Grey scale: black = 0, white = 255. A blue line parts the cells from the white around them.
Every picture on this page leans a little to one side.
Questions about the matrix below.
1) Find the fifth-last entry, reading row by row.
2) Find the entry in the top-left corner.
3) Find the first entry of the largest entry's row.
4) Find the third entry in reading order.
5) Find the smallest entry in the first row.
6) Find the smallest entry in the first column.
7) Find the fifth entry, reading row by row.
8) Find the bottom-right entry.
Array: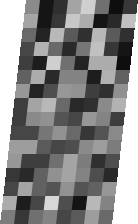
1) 131
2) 138
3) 172
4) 48
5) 14
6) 55
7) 207
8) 105

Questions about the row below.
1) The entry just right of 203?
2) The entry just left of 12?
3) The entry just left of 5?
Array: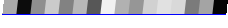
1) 130
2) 170
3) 164

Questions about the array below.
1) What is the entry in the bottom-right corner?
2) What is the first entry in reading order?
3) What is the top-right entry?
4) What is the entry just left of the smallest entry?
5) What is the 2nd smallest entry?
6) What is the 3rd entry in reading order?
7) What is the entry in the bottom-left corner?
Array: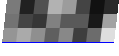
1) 222
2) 122
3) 41
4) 68
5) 25
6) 81
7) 149

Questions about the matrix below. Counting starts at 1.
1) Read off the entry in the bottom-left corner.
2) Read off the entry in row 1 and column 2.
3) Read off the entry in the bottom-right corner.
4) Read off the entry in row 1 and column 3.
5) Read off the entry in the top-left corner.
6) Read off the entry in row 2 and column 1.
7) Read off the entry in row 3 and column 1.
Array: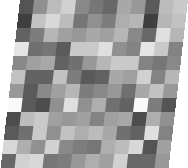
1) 104
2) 144
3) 152
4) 188
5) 84
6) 63
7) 98

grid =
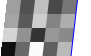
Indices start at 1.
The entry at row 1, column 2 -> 81
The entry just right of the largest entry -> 96
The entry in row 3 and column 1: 213
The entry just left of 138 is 152

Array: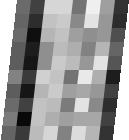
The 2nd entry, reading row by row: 65
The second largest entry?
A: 233
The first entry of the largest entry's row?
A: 107
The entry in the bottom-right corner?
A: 51
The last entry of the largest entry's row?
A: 51
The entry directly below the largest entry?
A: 227
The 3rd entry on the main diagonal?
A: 181
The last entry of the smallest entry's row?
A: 65
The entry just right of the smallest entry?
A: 194
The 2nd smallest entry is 15
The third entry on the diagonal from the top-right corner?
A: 143
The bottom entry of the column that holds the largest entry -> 220
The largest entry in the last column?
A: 101
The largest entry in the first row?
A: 239
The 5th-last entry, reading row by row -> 214
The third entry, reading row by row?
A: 214
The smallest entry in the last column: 29
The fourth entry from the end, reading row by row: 130
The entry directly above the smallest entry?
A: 65
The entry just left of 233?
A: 115
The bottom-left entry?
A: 101
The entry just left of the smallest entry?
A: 123

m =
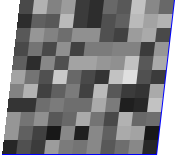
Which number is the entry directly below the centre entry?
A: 65
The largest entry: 223
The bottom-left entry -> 39
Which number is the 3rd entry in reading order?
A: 130
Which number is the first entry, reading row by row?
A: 73
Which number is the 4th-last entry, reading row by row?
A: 88
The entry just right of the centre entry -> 52
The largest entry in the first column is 163
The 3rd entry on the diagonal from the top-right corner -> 156
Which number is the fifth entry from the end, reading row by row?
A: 136
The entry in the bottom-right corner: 39
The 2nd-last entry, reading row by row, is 136
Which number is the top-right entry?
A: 104
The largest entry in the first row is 194
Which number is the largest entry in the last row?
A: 156
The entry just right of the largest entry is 80
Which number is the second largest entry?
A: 201
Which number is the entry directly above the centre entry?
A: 163

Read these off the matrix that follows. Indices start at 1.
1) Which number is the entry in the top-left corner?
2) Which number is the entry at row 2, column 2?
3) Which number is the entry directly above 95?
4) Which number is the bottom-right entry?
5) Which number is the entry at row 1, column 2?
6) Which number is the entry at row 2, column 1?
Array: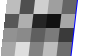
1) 189
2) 175
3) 37
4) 109
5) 79
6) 87
